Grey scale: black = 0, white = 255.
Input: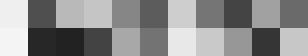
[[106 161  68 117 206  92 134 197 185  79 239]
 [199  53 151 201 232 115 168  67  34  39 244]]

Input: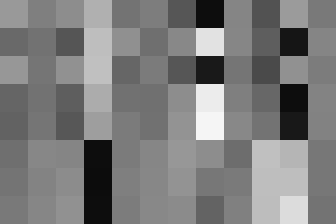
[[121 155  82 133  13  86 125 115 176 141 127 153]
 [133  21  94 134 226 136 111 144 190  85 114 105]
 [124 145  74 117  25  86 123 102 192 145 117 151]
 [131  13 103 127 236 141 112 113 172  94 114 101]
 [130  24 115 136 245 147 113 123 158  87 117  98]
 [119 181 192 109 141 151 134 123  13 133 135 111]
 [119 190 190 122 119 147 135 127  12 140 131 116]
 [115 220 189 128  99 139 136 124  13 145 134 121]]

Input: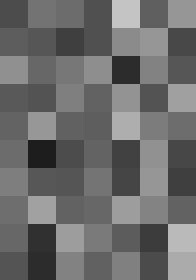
[[150  95 196  80 108 115  76]
 [ 72 150 139  80  63  86  93]
 [ 86 130  44 142 119 103 144]
 [160  83 147  98 127  83  89]
 [109 124 174  94  97 151  99]
 [ 71 145  65  99  76  29 108]
 [ 63 150  69 116  85  87 126]
 [ 98 131 157 103  98 161 110]
 [186  60  92 122 157  48 103]
 [171  75 128  97 130  44  84]]

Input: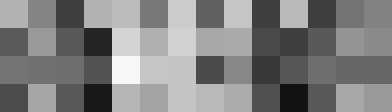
[[130 116  62 186  63 197  97 204 120 188 178  62 132 178]
 [138 148  89  63  74 170 167 209 175 212  37  89 153  90]
 [102 103 111  87  57 135  75 196 197 247  83 111 113 116]
 [153 167  88  19  80 172 185 196 163 182  25  88 166  76]]

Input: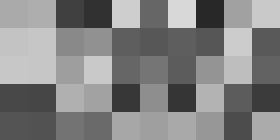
[[201 161  40 216 102 206  49  64 174 170]
 [ 89 204  86  94  87  94 145 137 198 195]
 [ 98 190 148  92 117 102 201 158 198 199]
 [ 59  92 179  53 142  55 162 176  70  72]
 [171  76 151 169 159 167 106 115  82  84]]

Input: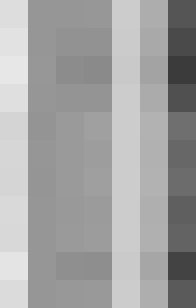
[[ 85 173 204 151 150 150 221]
 [ 74 169 203 146 146 150 226]
 [ 59 163 201 138 140 151 231]
 [ 80 171 204 148 148 150 223]
 [111 178 204 160 154 148 212]
 [103 177 204 157 154 150 214]
 [108 178 204 159 154 149 213]
 [ 95 175 204 155 153 150 217]
 [ 99 176 204 156 154 150 216]
 [ 67 166 202 142 143 150 228]
 [ 90 174 204 153 152 150 219]]
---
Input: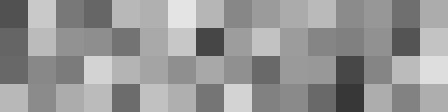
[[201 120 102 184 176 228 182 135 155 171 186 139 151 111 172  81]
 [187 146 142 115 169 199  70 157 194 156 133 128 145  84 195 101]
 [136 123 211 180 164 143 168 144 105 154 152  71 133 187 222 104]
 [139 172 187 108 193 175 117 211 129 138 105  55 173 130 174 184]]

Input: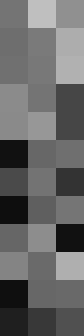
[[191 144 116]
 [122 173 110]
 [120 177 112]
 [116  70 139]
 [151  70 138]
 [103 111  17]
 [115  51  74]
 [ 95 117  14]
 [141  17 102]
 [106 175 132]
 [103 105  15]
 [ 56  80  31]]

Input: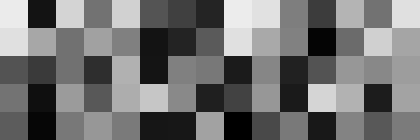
[[ 19 212 114 209  84  64  36 236 225 126  60 180 114 224 235]
 [167 113 161 128  19  35  90 224 169 129   4 107 208 165 224]
 [ 58 113  46 177  20 128 120  27 134  33  83 151 136 157  83]
 [ 15 155  88 173 198 137  31  66 151  26 213 178  28 163 115]
 [  6 120 151 122  22  23 162   0  73 121  24 131  88 123  92]]

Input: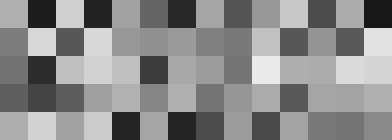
[[ 29 207  35 161 101  40 165  85 152 200  76 172  24 176]
 [215  87 216 151 144 154 128 121 193  87 148  88 226 125]
 [ 45 191 210 192  61 168 155 117 234 174 172 218 212 115]
 [ 69  92 159 177 133 176 116 150 171  88 165 163 176  95]
 [209 162 203  37 165  36  76 156  74 163 121 116 137 173]]

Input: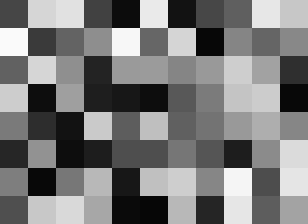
[[214 225  65  12 234  18  71  95 231 199  70]
 [ 58  99 142 247 102 213   7 133 101 136 250]
 [214 143  35 154 155 133 153 206 162  47  97]
 [ 13 159  30  23  13  88 123 196 204   8 205]
 [ 45  18 202  93 191  96 115 153 174 134 122]
 [146  13  29  78  78 118  85  29 139 219  38]
 [  8 119 184  23 192 206 134 245  77 229 126]
 [200 217 167  10   6 184  37 230  93 163  79]]

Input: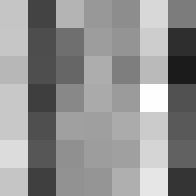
[[ 67 180 152 141 216 124 197]
 [ 77 111 157 148 205  46 198]
 [ 78 102 173 126 186  27 183]
 [ 62 136 170 155 254  81 200]
 [ 79 160 159 171 203  89 200]
 [ 86 144 157 160 213  97 220]
 [ 63 146 149 175 230  52 197]]

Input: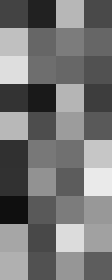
[[ 33 183  73  67]
 [102 124 102 192]
 [110 103  81 222]
 [ 25 181  61  51]
 [ 77 156  89 184]
 [120 112 198  48]
 [146  92 234  49]
 [ 89 124 152  15]
 [ 72 220 161 166]
 [ 81 150  93 176]]
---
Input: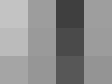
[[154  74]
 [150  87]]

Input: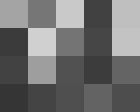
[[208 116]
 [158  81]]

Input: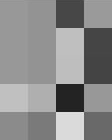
[[147 191]
 [147 190]]

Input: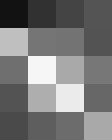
[[117 115]
 [246 169]]

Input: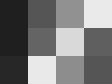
[[100 217]
 [233 141]]

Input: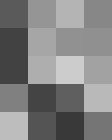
[[166 145]
 [174 204]]

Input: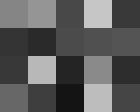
[[ 42  75]
 [184  36]]
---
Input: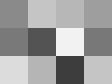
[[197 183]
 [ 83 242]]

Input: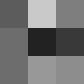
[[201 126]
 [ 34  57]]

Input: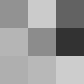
[[203  98]
 [140  50]]

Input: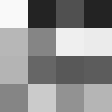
[[ 35  80]
 [133 239]]

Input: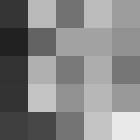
[[185 114]
 [ 99 162]]

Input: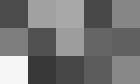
[[161 168]
 [ 80 157]]
